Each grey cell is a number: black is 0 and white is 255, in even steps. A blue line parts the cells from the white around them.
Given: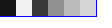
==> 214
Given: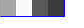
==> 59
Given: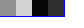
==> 48
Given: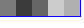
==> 176
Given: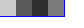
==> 124
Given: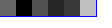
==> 193
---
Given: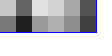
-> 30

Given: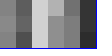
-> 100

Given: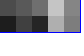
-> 64

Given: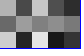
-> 157

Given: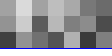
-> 204

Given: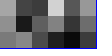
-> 25
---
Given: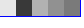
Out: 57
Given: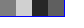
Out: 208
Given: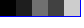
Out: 30
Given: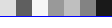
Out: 95
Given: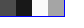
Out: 24
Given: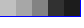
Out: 167
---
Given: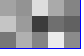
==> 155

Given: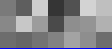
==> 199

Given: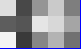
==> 85

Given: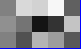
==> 116

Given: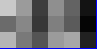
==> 135

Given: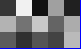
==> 115

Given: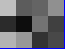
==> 13

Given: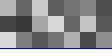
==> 56
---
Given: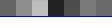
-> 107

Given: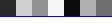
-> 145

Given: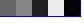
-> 103

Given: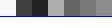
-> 120

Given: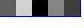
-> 96

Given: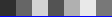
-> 120

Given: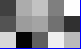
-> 156
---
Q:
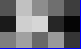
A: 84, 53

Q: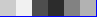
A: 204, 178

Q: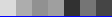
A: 219, 69

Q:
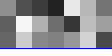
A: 143, 73

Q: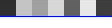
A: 47, 61

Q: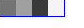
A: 116, 244

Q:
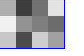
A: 175, 161

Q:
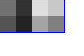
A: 113, 128

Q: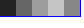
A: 36, 135
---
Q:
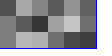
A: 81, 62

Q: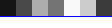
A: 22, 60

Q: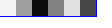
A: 245, 70

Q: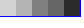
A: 211, 43

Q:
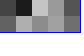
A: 68, 111

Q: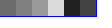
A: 108, 67

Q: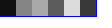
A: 17, 57

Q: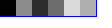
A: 2, 175

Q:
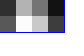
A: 47, 61

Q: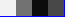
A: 242, 72
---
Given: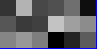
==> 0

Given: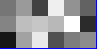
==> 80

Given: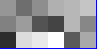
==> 255

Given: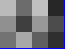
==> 168

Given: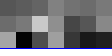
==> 55

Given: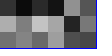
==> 158
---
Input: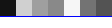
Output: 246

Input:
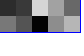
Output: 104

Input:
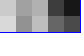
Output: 23

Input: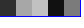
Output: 123

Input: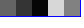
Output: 129

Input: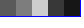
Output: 22
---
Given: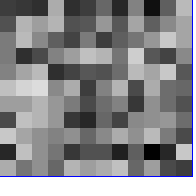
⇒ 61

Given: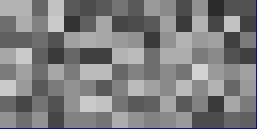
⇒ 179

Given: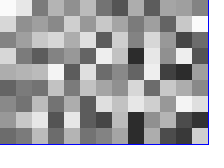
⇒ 250

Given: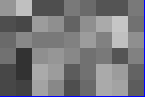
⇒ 150

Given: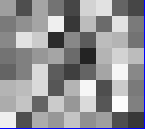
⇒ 159

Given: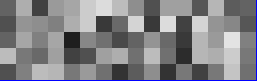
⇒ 99
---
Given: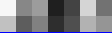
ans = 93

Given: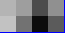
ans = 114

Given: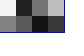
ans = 89

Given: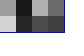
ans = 38

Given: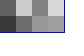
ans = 109

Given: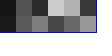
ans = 91
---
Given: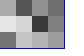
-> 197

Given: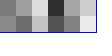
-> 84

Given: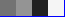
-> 148

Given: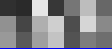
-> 83

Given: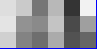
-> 171

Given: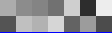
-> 99
